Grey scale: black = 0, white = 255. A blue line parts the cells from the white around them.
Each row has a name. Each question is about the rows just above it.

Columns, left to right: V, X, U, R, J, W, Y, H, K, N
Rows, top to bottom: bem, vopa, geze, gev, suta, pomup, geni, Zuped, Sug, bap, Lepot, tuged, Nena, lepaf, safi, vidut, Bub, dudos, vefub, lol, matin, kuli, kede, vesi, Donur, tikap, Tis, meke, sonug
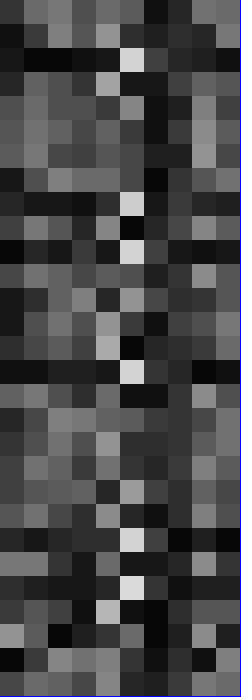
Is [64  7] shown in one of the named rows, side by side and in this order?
yes
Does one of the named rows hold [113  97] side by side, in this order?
yes
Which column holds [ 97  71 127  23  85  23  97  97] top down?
U
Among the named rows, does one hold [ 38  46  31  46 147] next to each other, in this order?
no
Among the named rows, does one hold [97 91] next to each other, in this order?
yes

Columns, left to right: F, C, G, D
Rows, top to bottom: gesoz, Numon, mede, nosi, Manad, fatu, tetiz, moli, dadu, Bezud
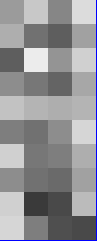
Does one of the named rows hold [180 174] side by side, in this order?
yes
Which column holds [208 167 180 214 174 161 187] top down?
D
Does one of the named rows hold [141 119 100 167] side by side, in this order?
yes
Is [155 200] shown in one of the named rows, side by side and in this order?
yes
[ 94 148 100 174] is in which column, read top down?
G

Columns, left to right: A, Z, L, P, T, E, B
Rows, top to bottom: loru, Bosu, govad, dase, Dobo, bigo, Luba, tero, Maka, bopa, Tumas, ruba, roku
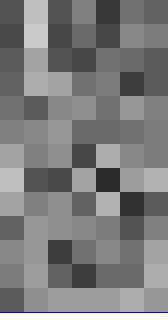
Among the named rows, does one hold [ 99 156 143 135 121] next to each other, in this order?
no
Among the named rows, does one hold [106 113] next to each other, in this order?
yes
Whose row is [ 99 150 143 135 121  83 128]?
bopa
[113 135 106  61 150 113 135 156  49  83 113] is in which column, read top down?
E

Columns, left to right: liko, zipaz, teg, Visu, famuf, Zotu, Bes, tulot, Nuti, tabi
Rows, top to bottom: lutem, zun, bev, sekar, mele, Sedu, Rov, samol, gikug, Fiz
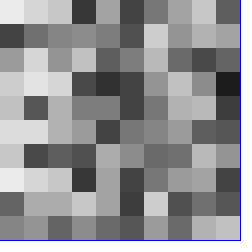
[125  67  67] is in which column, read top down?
Zotu
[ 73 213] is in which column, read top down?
zipaz
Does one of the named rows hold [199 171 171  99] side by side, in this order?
no
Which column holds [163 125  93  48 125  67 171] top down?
famuf
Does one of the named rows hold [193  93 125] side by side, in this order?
yes
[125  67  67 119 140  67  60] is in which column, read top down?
Zotu
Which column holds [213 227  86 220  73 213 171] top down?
zipaz

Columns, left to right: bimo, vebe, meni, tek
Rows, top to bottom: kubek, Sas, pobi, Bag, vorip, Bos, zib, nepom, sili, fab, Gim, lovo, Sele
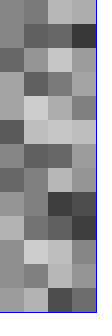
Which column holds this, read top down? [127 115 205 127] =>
vebe
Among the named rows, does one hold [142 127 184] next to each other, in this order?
yes
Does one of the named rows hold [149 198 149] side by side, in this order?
no
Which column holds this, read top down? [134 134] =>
bimo
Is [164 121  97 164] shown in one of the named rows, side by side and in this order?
no
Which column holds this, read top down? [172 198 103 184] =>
meni
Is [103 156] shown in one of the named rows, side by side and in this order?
yes

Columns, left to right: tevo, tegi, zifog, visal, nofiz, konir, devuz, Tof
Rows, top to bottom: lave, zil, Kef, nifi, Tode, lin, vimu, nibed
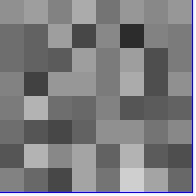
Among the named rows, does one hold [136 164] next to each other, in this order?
yes
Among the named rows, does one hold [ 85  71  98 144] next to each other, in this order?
yes
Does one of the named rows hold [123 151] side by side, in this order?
no
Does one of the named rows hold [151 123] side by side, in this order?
yes
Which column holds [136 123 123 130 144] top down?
nofiz
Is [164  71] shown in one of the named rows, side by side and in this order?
no

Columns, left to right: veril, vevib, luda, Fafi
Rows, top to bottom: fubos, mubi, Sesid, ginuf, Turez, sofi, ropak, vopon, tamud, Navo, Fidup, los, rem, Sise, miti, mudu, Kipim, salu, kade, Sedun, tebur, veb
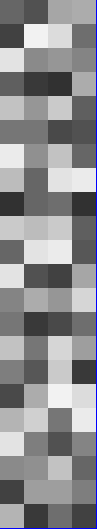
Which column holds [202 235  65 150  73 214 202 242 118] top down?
luda
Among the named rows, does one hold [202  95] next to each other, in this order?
yes

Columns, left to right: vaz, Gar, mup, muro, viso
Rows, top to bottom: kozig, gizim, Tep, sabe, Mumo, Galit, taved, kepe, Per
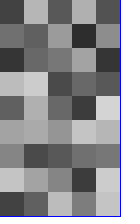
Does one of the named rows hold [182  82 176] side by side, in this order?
no
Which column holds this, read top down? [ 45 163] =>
muro
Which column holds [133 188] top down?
mup
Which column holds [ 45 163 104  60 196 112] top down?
muro
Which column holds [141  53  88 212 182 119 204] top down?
viso
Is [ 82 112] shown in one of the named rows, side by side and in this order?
no
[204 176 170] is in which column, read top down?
Gar

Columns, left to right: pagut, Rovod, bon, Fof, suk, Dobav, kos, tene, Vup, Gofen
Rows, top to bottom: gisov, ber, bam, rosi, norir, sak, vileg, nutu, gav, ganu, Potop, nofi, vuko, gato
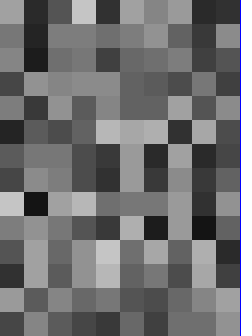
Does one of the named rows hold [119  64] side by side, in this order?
yes
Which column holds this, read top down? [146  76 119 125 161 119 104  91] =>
bon
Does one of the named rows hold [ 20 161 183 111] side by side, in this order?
yes

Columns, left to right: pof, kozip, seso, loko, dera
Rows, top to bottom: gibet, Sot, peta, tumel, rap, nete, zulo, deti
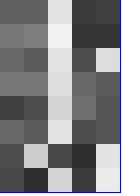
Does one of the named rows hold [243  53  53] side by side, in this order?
yes
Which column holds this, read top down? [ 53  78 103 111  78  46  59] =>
loko
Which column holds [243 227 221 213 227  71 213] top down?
seso
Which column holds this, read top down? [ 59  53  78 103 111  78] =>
loko

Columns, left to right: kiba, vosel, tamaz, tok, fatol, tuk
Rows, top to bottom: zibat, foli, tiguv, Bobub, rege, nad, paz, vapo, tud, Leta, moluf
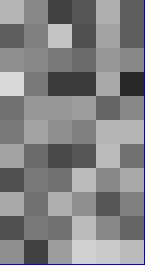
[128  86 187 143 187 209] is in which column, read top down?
tok
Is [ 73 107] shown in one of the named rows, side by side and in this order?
no
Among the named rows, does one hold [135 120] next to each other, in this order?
yes
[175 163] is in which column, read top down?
fatol
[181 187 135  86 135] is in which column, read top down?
fatol

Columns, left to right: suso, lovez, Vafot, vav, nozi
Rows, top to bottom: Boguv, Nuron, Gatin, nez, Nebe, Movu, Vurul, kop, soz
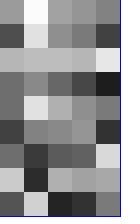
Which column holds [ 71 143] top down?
vav
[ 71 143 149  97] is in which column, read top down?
vav
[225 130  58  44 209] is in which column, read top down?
lovez
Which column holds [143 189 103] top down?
Vafot
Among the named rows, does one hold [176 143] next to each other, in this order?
yes
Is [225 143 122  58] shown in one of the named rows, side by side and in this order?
no

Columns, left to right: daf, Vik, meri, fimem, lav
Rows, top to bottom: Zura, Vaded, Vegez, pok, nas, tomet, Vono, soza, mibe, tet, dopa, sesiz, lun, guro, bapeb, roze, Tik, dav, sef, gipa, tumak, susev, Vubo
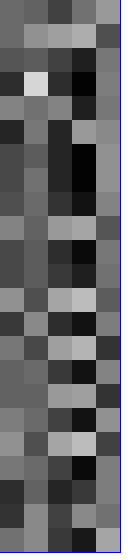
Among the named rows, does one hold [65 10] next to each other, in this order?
yes
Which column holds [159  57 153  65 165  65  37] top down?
meri

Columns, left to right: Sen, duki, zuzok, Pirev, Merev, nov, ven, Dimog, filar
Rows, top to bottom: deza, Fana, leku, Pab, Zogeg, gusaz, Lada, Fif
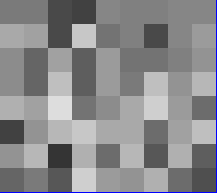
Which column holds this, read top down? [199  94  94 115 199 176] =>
Pirev
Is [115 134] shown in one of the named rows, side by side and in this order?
no

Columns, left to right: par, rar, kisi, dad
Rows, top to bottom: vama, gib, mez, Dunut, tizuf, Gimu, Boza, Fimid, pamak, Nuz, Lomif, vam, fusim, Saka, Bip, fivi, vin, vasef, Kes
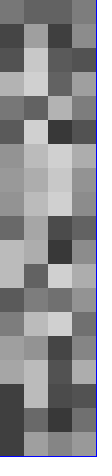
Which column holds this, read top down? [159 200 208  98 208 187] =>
rar
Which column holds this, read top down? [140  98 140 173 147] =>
dad
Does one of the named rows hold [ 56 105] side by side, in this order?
no
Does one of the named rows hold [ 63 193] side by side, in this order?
no
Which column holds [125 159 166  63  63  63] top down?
par
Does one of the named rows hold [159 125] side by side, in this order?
no

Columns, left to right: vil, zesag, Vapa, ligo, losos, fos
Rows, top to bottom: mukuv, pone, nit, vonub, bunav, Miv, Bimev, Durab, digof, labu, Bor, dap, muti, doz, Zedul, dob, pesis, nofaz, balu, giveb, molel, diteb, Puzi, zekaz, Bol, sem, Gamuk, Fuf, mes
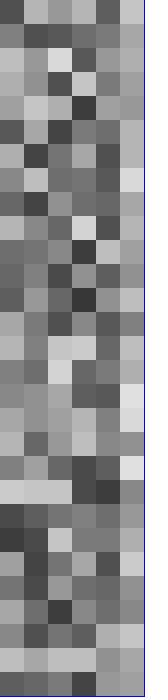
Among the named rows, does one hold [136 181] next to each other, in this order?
no
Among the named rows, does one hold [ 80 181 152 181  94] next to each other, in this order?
yes
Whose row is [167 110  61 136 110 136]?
sem
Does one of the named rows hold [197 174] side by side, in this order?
yes
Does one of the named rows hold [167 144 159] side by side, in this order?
yes
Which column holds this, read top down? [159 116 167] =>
vil

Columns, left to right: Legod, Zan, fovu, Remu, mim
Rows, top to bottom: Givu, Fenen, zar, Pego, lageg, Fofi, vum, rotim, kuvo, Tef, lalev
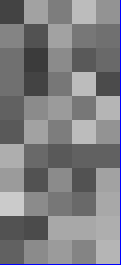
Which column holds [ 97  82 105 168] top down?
Remu
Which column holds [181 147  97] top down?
mim
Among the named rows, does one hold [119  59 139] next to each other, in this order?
no
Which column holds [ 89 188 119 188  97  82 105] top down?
Remu
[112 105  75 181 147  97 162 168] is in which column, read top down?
mim
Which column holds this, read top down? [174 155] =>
Legod
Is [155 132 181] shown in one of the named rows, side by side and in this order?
yes

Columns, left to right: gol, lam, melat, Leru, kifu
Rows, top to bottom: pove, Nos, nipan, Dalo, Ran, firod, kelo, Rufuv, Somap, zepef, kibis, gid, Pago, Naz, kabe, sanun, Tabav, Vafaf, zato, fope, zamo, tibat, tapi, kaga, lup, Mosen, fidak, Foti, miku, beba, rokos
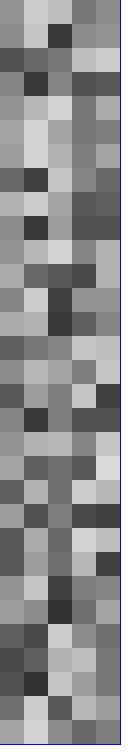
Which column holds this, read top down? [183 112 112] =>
melat
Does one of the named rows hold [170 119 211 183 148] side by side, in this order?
no
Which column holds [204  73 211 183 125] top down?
Leru

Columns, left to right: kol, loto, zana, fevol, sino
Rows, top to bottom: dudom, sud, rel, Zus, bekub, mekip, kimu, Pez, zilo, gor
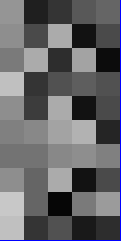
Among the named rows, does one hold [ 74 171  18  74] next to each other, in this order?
yes
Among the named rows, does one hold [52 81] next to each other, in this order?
yes
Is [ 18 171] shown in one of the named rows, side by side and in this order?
no
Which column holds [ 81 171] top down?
zana
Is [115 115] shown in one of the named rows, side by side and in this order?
yes
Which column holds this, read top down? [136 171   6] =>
zana

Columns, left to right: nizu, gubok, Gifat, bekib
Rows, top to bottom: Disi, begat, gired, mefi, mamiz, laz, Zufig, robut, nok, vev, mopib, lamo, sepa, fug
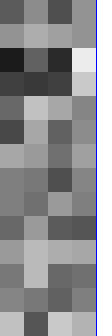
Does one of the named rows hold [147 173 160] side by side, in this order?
yes
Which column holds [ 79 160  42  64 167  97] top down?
Gifat
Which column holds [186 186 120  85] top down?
gubok
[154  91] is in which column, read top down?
Gifat

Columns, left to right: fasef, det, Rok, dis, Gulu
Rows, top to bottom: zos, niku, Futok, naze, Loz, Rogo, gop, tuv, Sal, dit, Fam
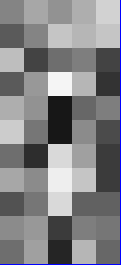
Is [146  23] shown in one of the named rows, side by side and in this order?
yes
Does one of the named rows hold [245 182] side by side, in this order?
yes

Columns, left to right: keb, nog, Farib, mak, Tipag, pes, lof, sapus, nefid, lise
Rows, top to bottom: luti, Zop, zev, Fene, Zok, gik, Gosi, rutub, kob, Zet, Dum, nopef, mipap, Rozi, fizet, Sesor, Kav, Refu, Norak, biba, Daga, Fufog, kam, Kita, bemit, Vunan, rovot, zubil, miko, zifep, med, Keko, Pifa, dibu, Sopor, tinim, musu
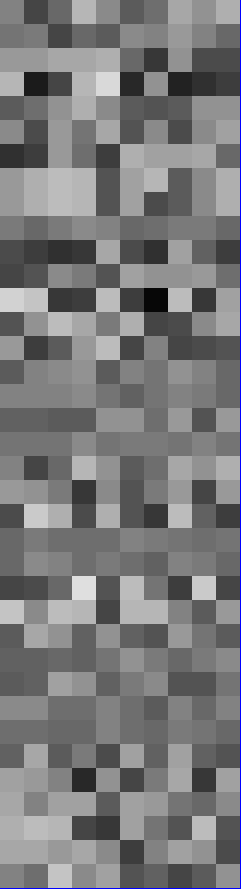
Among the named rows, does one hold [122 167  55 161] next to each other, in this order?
yes
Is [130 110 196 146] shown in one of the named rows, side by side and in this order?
no
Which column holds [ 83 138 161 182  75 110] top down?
lof
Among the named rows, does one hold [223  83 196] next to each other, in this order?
no

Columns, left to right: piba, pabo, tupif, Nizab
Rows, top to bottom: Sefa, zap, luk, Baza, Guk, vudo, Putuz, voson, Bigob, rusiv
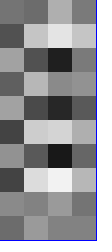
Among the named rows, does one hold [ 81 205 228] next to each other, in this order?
no
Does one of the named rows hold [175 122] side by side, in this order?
yes
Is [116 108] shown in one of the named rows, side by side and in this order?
yes

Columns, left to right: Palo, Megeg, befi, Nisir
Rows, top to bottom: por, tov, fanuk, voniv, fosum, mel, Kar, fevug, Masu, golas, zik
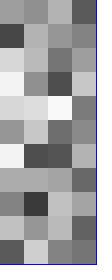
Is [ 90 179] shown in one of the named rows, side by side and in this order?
no
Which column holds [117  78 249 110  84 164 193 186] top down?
befi
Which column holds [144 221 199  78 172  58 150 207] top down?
Megeg
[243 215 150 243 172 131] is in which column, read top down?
Palo

